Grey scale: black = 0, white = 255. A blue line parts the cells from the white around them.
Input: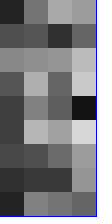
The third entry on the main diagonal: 149
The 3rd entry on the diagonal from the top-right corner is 143
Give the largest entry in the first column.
136
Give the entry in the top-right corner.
155
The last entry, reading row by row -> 100
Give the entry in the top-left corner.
34
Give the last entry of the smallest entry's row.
19
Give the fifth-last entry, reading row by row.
149
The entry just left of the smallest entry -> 94
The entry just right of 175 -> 100
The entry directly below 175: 130

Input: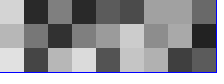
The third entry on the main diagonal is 183
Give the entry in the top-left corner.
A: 212
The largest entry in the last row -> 225
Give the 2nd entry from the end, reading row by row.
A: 63
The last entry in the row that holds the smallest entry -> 34
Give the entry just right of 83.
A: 197
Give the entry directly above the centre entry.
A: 91
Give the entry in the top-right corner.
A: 105
